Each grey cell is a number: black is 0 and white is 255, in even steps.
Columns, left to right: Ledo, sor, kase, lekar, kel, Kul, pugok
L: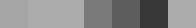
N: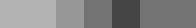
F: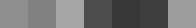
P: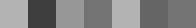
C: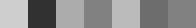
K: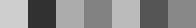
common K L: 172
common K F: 129
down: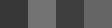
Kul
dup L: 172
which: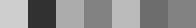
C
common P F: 62

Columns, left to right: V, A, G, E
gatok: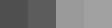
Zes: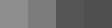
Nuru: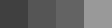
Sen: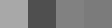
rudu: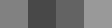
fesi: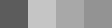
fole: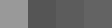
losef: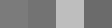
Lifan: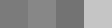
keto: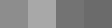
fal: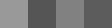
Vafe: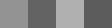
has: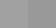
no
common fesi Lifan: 197
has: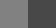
yes
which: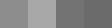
keto
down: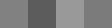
V

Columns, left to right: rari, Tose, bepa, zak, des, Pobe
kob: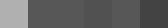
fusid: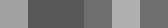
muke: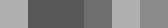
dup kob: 87
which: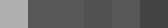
kob

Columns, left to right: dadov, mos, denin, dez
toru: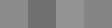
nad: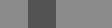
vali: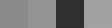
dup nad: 139
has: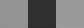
no
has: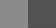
yes
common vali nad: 139
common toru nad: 139

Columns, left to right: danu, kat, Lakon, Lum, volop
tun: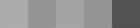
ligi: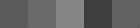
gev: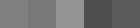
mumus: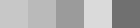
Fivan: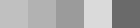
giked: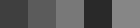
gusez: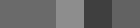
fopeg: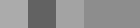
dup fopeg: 141
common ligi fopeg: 98
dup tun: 149
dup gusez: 106

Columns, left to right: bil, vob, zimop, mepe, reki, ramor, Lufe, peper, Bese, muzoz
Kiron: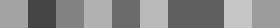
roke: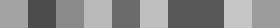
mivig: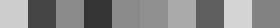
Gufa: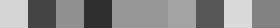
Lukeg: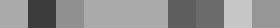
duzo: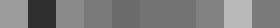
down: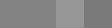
muzoz
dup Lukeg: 170

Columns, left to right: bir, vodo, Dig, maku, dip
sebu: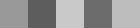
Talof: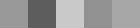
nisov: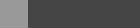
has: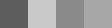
no
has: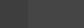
no
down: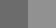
maku
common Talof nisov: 153
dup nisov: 69

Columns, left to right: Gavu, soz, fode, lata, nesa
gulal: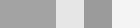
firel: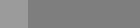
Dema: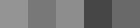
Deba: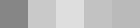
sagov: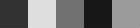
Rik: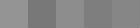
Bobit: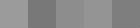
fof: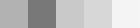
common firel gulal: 155
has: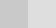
yes
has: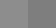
yes
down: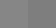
nesa
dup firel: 126
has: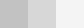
no
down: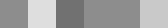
fode

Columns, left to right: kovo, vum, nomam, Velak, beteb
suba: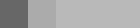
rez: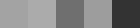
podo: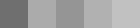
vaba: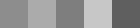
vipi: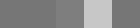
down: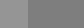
nomam
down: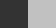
beteb
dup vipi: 118
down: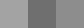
kovo
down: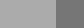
vum
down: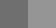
nomam
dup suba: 185

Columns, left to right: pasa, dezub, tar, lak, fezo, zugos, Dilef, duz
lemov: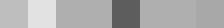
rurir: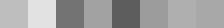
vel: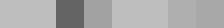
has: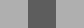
yes
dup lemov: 175
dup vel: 190
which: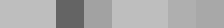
vel

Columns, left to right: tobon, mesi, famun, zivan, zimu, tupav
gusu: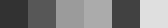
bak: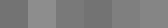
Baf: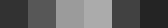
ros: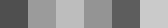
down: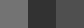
tobon
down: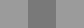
famun
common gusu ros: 155

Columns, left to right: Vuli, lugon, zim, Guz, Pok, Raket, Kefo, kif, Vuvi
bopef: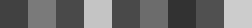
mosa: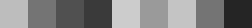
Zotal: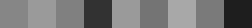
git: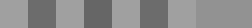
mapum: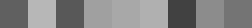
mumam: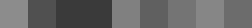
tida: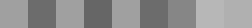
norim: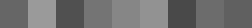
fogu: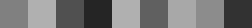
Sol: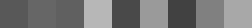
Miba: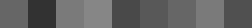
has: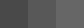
yes
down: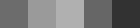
lugon

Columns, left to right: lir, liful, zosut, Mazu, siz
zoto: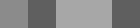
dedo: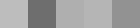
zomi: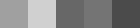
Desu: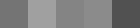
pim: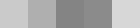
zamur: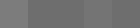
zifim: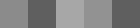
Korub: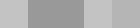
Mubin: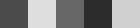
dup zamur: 110
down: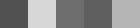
siz
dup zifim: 95

